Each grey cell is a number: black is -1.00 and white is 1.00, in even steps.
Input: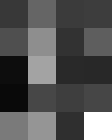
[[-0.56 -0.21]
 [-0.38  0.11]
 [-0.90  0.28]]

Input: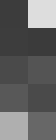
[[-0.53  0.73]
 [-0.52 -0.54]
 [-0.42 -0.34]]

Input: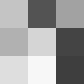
[[ 0.54 -0.35]
 [ 0.39  0.67]
 [ 0.74  0.94]]

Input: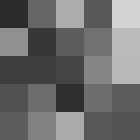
[[-0.66 -0.20]
 [ 0.13 -0.57]
 [-0.52 -0.51]]

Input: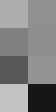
[[ 0.36  0.13]
 [ 0.01  0.11]
 [-0.31  0.16]]

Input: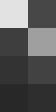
[[ 0.77 -0.44]
 [-0.51  0.25]
 [-0.60 -0.48]]
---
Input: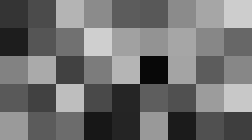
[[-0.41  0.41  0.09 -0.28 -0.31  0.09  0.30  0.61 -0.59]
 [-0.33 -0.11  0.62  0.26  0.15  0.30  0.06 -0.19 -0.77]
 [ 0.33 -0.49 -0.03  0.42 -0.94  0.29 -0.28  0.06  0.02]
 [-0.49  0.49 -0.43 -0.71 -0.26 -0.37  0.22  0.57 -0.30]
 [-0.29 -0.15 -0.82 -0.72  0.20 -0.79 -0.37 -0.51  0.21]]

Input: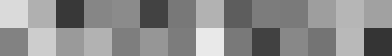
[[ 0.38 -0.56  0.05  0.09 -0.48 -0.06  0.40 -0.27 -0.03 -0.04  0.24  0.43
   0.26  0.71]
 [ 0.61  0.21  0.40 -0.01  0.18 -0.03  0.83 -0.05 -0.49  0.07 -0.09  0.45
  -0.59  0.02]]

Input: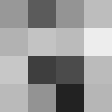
[[-0.29  0.16  0.48  0.19]
 [ 0.53  0.47  0.86  0.40]
 [-0.51 -0.41  0.47  0.56]
 [ 0.15 -0.73  0.43  0.46]]

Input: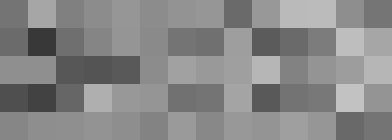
[[ 0.30  0.00  0.10  0.18  0.10  0.15  0.18 -0.17  0.19  0.46  0.47  0.11
  -0.08 -0.09]
 [-0.56 -0.13  0.04  0.17  0.08 -0.09 -0.12  0.24 -0.29 -0.17 -0.03  0.49
   0.30 -0.16]
 [ 0.12 -0.32 -0.34 -0.30  0.10  0.26  0.20  0.25  0.43  0.02  0.16  0.23
   0.43  0.12]
 [-0.48 -0.20  0.37  0.19  0.17 -0.11 -0.09  0.29 -0.30 -0.10 -0.06  0.52
   0.16 -0.38]
 [ 0.11  0.12  0.15  0.11  0.03  0.21  0.07  0.19  0.16  0.25  0.18 -0.18
  -0.09  0.05]]

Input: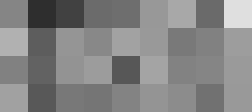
[[-0.64 -0.49 -0.16 -0.14  0.19  0.32 -0.17  0.75  0.04]
 [-0.27  0.17  0.07  0.27  0.20 -0.05  0.01  0.23  0.39]
 [-0.23  0.15  0.22 -0.32  0.29  0.02  0.04  0.21  0.01]
 [-0.31 -0.06 -0.08  0.03  0.16  0.10 -0.11  0.20  0.26]]

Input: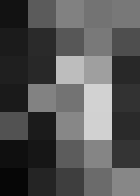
[[-0.29  0.01 -0.10 -0.06 -0.86]
 [-0.67 -0.32 -0.05 -0.39 -0.79]
 [-0.69  0.48  0.25 -0.69 -0.76]
 [ 0.02 -0.10  0.65 -0.61 -0.80]
 [-0.79  0.06  0.64 -0.67 -0.36]
 [-0.83 -0.28  0.04 -0.59 -0.88]
 [-0.72 -0.51 -0.16  0.06 -0.95]]
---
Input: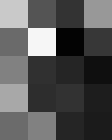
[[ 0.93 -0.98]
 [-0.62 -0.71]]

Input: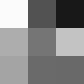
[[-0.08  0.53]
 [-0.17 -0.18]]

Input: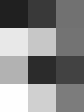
[[ 0.56 -0.10]
 [-0.66 -0.48]]

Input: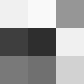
[[-0.64  0.88]
 [-0.12  0.65]]

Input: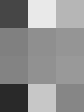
[[0.12 0.17]
 [0.14 0.20]]

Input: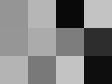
[[ 0.34 -0.02]
 [-0.05  0.53]]
